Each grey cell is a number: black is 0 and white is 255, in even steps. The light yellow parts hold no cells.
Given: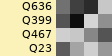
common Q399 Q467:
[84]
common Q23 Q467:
[207]
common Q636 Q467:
[199]
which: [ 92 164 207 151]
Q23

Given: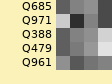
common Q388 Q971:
[130]
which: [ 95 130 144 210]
Q388
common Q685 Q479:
[95]
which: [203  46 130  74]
Q971
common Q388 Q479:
[95]

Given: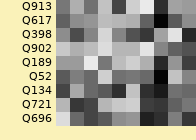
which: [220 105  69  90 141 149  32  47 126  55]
Q696
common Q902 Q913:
[175]
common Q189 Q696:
[149]
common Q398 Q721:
[55]
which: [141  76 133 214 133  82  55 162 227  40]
Q398

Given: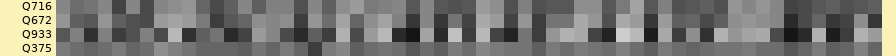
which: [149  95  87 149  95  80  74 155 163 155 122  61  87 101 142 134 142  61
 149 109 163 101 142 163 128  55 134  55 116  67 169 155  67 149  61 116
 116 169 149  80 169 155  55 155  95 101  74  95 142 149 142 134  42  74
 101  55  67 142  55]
Q672
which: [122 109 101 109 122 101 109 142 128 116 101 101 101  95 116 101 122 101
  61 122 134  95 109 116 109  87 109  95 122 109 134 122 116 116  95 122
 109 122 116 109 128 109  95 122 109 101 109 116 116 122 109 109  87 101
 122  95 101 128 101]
Q375

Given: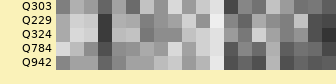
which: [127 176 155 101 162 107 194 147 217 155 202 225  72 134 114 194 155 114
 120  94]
Q303

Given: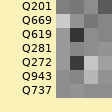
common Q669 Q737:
[147]
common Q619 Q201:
[141]
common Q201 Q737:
[141]
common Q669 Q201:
[120]
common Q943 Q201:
[141]
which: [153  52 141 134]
Q619

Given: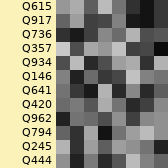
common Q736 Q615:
[49]
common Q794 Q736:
[49]
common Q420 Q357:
[64]
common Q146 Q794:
[115]

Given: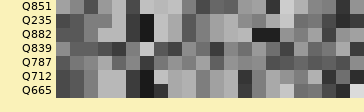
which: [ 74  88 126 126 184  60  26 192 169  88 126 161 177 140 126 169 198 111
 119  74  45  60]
Q235
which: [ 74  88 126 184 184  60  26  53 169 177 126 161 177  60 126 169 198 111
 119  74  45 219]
Q665
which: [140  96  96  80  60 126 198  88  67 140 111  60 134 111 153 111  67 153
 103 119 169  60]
Q839
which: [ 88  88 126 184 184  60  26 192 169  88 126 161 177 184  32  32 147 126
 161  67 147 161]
Q882
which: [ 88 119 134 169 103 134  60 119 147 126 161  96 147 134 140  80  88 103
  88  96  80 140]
Q787

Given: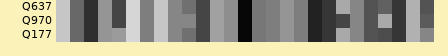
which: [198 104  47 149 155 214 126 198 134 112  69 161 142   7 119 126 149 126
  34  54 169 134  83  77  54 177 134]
Q177
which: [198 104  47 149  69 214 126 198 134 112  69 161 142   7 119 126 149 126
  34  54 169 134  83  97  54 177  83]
Q637

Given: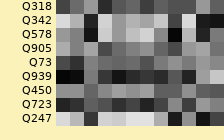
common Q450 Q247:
[144]
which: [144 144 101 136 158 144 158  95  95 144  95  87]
Q450
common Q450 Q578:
[136]
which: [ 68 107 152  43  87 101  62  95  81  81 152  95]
Q318
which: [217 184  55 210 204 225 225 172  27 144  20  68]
Q247

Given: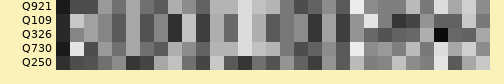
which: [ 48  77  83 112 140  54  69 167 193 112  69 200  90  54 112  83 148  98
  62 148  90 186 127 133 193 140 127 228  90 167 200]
Q250
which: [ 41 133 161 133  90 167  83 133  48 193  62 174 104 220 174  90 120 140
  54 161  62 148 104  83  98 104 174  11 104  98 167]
Q326
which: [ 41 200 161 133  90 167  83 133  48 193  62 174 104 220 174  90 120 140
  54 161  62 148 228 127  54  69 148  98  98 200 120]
Q109

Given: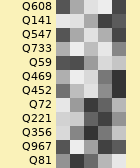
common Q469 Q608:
[237]
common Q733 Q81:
[231]
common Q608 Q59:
[85]

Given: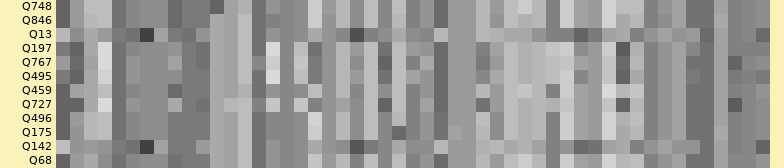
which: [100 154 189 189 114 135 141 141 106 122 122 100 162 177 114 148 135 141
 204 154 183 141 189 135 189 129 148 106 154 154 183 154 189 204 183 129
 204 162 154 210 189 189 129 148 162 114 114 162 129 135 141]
Q748
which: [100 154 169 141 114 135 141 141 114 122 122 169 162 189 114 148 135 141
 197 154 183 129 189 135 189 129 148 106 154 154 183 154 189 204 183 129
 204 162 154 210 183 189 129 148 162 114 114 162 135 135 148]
Q68
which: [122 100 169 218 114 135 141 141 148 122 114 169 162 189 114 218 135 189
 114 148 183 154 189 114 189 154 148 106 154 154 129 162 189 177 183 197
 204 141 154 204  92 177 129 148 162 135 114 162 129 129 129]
Q197

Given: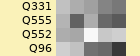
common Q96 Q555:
[105]
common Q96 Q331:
[193]
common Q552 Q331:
[173]
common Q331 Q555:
[173]
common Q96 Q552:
[207]

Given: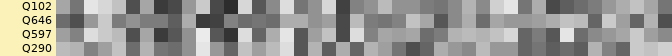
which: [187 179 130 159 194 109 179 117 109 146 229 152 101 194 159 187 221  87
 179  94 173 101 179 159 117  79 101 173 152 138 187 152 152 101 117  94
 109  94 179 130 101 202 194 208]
Q290
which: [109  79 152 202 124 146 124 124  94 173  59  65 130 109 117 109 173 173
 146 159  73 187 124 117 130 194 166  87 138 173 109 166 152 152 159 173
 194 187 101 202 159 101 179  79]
Q646

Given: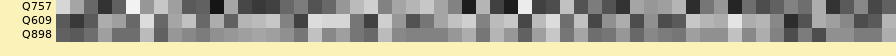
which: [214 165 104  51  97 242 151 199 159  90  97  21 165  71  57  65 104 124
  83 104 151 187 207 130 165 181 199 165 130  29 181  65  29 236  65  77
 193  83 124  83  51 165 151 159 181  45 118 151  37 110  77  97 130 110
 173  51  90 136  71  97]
Q757

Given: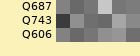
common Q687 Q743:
[105]
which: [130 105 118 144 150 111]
Q606

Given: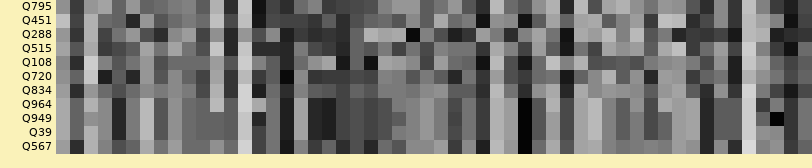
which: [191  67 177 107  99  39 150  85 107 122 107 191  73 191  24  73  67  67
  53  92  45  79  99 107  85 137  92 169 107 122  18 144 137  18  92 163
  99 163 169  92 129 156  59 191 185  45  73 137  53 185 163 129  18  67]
Q451
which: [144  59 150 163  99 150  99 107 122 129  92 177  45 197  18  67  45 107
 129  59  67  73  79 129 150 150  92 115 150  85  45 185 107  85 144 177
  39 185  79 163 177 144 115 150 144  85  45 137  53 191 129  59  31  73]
Q795
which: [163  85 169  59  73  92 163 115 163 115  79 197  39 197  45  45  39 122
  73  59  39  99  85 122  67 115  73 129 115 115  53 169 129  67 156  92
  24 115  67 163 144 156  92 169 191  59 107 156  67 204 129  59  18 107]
Q515
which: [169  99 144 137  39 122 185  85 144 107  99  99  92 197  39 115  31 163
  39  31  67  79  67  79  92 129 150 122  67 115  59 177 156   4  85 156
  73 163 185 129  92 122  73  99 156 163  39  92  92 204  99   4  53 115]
Q949

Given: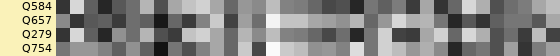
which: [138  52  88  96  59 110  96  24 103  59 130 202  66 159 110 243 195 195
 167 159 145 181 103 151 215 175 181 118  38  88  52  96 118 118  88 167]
Q657
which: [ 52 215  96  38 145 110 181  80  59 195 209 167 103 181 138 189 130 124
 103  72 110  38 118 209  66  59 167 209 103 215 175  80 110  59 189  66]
Q279
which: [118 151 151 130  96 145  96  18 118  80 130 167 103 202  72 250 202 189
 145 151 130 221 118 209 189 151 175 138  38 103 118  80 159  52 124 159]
Q754

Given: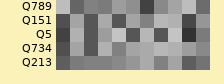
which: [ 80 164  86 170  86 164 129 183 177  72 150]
Q151
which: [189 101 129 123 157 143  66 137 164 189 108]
Q789
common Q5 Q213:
[123]
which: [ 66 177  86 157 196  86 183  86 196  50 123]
Q5

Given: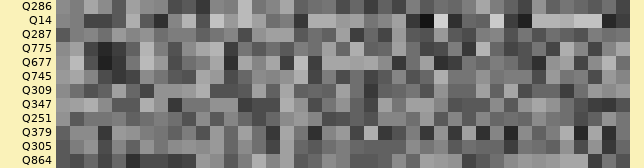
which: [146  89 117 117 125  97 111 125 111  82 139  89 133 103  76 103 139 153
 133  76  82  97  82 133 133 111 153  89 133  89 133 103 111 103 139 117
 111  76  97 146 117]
Q251
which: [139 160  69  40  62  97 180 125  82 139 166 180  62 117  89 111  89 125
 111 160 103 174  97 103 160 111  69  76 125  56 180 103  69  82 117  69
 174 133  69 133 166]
Q775
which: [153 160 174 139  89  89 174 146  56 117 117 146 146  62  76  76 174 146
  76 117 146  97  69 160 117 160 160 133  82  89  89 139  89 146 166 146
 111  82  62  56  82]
Q347
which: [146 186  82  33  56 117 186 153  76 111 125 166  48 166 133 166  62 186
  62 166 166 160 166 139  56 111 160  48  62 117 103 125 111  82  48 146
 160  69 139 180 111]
Q677
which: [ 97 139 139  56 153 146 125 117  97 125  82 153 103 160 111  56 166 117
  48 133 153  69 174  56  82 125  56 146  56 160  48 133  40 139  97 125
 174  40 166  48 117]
Q379

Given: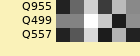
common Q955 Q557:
[34]
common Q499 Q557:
[28]
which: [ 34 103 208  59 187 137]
Q955

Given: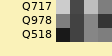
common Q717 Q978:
[126]
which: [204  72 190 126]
Q717
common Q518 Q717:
[126]

